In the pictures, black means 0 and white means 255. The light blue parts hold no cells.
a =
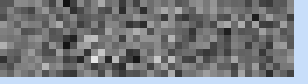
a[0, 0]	86
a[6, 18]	131
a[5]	[122, 115, 121, 109, 136, 147, 125, 88, 89, 55, 33, 111, 184, 191, 121, 119, 137, 64, 148, 104, 147, 146, 144, 88, 179, 113, 89, 66, 128, 115, 148, 98, 70, 123, 111, 106, 79, 117, 84, 125, 104, 88]
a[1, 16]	136
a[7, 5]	110
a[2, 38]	157
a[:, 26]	[96, 114, 55, 127, 95, 89, 95, 110, 68, 140, 117]
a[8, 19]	22
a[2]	[76, 116, 129, 111, 95, 107, 101, 133, 76, 102, 133, 86, 91, 101, 95, 124, 101, 116, 115, 150, 126, 117, 106, 58, 140, 74, 55, 85, 88, 104, 130, 83, 76, 144, 93, 133, 29, 113, 157, 115, 113, 63]
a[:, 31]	[102, 119, 83, 150, 74, 98, 95, 101, 129, 96, 125]
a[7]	[121, 101, 95, 124, 154, 110, 79, 76, 157, 96, 128, 133, 51, 140, 198, 126, 120, 148, 53, 64, 135, 100, 140, 126, 74, 99, 110, 113, 73, 56, 67, 101, 64, 110, 98, 101, 121, 56, 105, 118, 111, 135]
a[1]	[94, 131, 101, 87, 69, 122, 150, 98, 110, 130, 48, 73, 106, 128, 83, 73, 136, 44, 127, 109, 45, 109, 140, 166, 137, 173, 114, 94, 152, 124, 153, 119, 137, 118, 114, 100, 121, 136, 94, 89, 104, 137]
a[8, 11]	37
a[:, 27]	[136, 94, 85, 100, 53, 66, 124, 113, 63, 129, 114]
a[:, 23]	[109, 166, 58, 159, 118, 88, 102, 126, 92, 161, 86]
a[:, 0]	[86, 94, 76, 151, 128, 122, 176, 121, 49, 99, 123]
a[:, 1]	[87, 131, 116, 126, 123, 115, 139, 101, 96, 78, 100]
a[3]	[151, 126, 97, 137, 125, 127, 89, 138, 169, 91, 117, 63, 87, 131, 76, 134, 133, 104, 52, 72, 45, 157, 121, 159, 143, 110, 127, 100, 74, 105, 73, 150, 168, 108, 172, 81, 161, 64, 60, 83, 158, 103]
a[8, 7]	105
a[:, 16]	[120, 136, 101, 133, 124, 137, 104, 120, 185, 65, 87]
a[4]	[128, 123, 138, 81, 86, 102, 128, 83, 93, 127, 92, 122, 112, 83, 90, 162, 124, 131, 144, 174, 153, 79, 133, 118, 115, 102, 95, 53, 113, 127, 117, 74, 30, 108, 84, 90, 91, 159, 116, 135, 84, 103]
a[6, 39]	146

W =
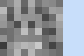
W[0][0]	120
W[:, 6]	[140, 111, 72, 122, 85, 110, 111, 129]
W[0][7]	136
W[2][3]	147
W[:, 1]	[136, 96, 84, 123, 113, 112, 144, 135]
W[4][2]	133
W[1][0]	185
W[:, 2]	[172, 165, 160, 78, 133, 136, 168, 181]
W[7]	[104, 135, 181, 119, 183, 134, 129, 117, 107]
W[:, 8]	[114, 154, 177, 160, 150, 148, 104, 107]
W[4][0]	108
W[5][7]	128
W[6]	[59, 144, 168, 183, 175, 201, 111, 68, 104]
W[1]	[185, 96, 165, 89, 151, 88, 111, 159, 154]
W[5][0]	147
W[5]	[147, 112, 136, 134, 131, 130, 110, 128, 148]
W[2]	[156, 84, 160, 147, 148, 143, 72, 108, 177]

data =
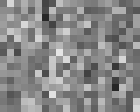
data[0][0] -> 119
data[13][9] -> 112
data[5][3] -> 160
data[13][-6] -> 139
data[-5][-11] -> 137
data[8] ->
[142, 161, 141, 146, 110, 122, 109, 201, 157, 216, 97, 164, 117, 140, 144, 116, 139, 214, 116, 109]
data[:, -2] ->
[107, 97, 104, 89, 145, 144, 105, 124, 116, 153, 111, 166, 157, 92, 92, 88]
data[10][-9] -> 133
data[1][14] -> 105
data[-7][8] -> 120
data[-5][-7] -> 103
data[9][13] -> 77
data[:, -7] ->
[122, 98, 130, 101, 119, 124, 102, 127, 140, 77, 108, 103, 138, 97, 108, 97]
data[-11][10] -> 120
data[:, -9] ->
[139, 178, 111, 163, 137, 125, 92, 135, 164, 185, 133, 124, 148, 140, 105, 101]
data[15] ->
[131, 121, 117, 169, 184, 176, 97, 135, 121, 192, 125, 101, 143, 97, 165, 129, 117, 110, 88, 214]
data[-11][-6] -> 158
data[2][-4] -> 107
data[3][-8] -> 195
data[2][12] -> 144
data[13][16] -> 158
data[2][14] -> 131
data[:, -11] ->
[160, 124, 187, 132, 208, 159, 147, 156, 216, 96, 188, 137, 189, 112, 167, 192]
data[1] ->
[140, 139, 116, 164, 102, 163, 74, 188, 123, 124, 120, 178, 92, 98, 105, 120, 177, 176, 97, 86]
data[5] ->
[177, 104, 201, 160, 114, 211, 158, 117, 138, 159, 120, 125, 130, 124, 158, 88, 78, 138, 144, 99]
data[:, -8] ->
[125, 92, 144, 195, 90, 130, 110, 176, 117, 115, 66, 93, 193, 98, 175, 143]
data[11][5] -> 146
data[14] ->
[119, 102, 113, 188, 194, 147, 126, 127, 163, 167, 119, 105, 175, 108, 186, 134, 97, 135, 92, 197]
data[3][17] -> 146

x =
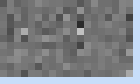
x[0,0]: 88
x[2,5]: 131
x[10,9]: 103
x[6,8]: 112
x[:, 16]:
[105, 105, 128, 117, 116, 110, 127, 114, 127, 117, 118]
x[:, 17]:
[131, 130, 123, 113, 129, 112, 109, 95, 107, 117, 125]
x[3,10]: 117
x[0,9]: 112
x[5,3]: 82
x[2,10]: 107
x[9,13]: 115
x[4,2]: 128
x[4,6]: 90
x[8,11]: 110
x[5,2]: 132
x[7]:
[116, 113, 141, 135, 114, 122, 141, 115, 131, 106, 95, 139, 132, 113, 126, 132, 114, 95, 151]
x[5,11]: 101
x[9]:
[111, 102, 122, 119, 113, 88, 117, 110, 114, 139, 120, 114, 123, 115, 124, 115, 117, 117, 119]
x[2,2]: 128
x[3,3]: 102
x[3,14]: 122
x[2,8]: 81
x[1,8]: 129
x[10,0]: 125
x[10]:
[125, 110, 117, 83, 122, 121, 108, 126, 112, 103, 110, 112, 95, 116, 113, 109, 118, 125, 168]
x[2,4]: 117
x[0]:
[88, 124, 100, 109, 116, 134, 122, 117, 118, 112, 111, 88, 107, 135, 111, 111, 105, 131, 128]
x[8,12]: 113
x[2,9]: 147
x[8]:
[123, 133, 138, 120, 120, 137, 114, 111, 129, 109, 104, 110, 113, 112, 123, 115, 127, 107, 106]
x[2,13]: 106
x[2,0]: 115

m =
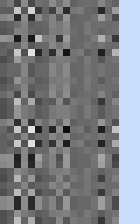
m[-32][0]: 106
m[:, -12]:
[112, 57, 141, 100, 96, 194, 103, 39, 90, 102, 102, 92, 100, 111, 75, 92, 91, 130, 26, 104, 46, 105, 160, 144, 95, 80, 101, 77, 142, 140, 93, 75]
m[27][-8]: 89
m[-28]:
[85, 94, 130, 126, 101, 96, 100, 125, 122, 132, 109, 103, 120, 109, 101, 108, 112]
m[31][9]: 85
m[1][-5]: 104
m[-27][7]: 130
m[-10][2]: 32
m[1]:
[94, 92, 198, 86, 212, 57, 100, 64, 140, 43, 118, 123, 104, 99, 39, 103, 154]
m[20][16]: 168
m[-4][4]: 42
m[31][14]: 54
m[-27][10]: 105
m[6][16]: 106
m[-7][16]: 125
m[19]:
[96, 107, 95, 134, 86, 104, 104, 136, 118, 138, 102, 105, 115, 108, 119, 107, 105]
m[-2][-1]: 115
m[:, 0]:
[106, 94, 132, 91, 85, 149, 95, 100, 76, 94, 94, 79, 92, 105, 81, 78, 78, 124, 104, 96, 98, 97, 141, 135, 83, 75, 93, 79, 134, 133, 80, 81]
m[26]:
[93, 102, 105, 132, 90, 101, 103, 133, 119, 137, 104, 105, 117, 108, 114, 107, 107]
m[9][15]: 107
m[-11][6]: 104
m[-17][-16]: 91
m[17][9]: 147
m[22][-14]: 136
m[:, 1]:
[122, 92, 142, 99, 94, 142, 105, 86, 91, 103, 104, 92, 100, 120, 94, 91, 92, 139, 81, 107, 89, 108, 144, 143, 93, 93, 102, 95, 142, 142, 92, 95]
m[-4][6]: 111
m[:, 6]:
[106, 100, 110, 102, 100, 126, 104, 104, 97, 103, 103, 98, 102, 106, 96, 98, 98, 108, 105, 104, 102, 104, 114, 111, 100, 95, 103, 95, 111, 110, 99, 96]
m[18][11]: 118
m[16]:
[78, 92, 148, 121, 113, 91, 98, 119, 125, 126, 113, 103, 121, 108, 90, 108, 116]
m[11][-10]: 120
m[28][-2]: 118
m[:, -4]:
[108, 99, 113, 108, 109, 122, 108, 106, 108, 108, 108, 109, 108, 108, 99, 108, 108, 111, 110, 108, 104, 108, 118, 114, 109, 103, 108, 100, 114, 114, 109, 100]
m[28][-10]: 131
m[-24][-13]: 117
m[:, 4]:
[73, 212, 43, 93, 101, 24, 87, 225, 117, 88, 88, 111, 92, 74, 171, 112, 113, 52, 226, 86, 222, 84, 32, 40, 105, 151, 90, 165, 42, 43, 110, 171]

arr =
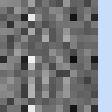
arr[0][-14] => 141
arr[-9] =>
[123, 97, 158, 128, 94, 94, 92, 142, 118, 101, 74, 111, 133, 112]
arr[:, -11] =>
[107, 124, 34, 125, 68, 138, 104, 128, 33, 49, 104, 91, 62, 60, 118, 41]
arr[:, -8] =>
[116, 99, 100, 81, 135, 169, 94, 92, 95, 130, 154, 163, 124, 149, 88, 110]
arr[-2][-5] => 101
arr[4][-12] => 113
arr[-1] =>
[78, 116, 115, 41, 235, 144, 110, 111, 138, 101, 21, 104, 141, 46]
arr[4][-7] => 87
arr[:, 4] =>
[159, 88, 232, 76, 168, 94, 87, 94, 241, 185, 123, 158, 176, 178, 83, 235]
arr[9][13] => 72
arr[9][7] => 75
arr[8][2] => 127
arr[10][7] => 119
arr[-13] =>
[114, 50, 132, 125, 76, 109, 81, 99, 116, 115, 117, 117, 89, 121]
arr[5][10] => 128
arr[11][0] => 125
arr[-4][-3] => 105
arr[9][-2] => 119
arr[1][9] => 101
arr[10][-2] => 95
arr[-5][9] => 159
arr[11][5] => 90
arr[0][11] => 100
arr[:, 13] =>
[111, 102, 38, 121, 93, 118, 104, 112, 25, 72, 101, 97, 87, 75, 118, 46]
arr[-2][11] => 111
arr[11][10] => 110
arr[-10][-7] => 106

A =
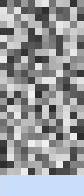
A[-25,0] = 61
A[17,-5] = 182
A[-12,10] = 92
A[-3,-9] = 108
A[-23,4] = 188
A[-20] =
[227, 171, 195, 197, 66, 58, 149, 115, 71, 137, 192, 119]
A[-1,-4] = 76
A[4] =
[57, 57, 199, 167, 63, 216, 167, 86, 220, 175, 206, 191]
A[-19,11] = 69
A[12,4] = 216
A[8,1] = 57
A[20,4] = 240
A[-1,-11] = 194
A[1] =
[227, 145, 226, 80, 93, 75, 46, 142, 86, 100, 209, 110]
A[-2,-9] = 143
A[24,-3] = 77
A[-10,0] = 88
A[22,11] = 185
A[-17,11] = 143
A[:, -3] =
[189, 100, 98, 219, 175, 137, 199, 160, 204, 65, 125, 78, 58, 122, 108, 215, 222, 230, 209, 144, 190, 168, 217, 65, 77]
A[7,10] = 233
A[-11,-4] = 204
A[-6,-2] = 236
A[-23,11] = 63
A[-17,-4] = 190
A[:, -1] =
[150, 110, 63, 208, 191, 119, 69, 160, 143, 173, 53, 225, 189, 86, 79, 174, 196, 87, 63, 45, 186, 114, 185, 128, 211]
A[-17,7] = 175
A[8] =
[233, 57, 98, 213, 104, 49, 64, 175, 190, 204, 134, 143]
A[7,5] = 181
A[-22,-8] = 187
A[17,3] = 188
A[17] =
[110, 180, 144, 188, 187, 142, 115, 182, 86, 230, 203, 87]
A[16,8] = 186
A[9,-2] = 151
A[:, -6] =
[232, 46, 68, 82, 167, 149, 137, 184, 64, 134, 114, 230, 72, 154, 124, 212, 207, 115, 52, 137, 239, 206, 108, 112, 219]
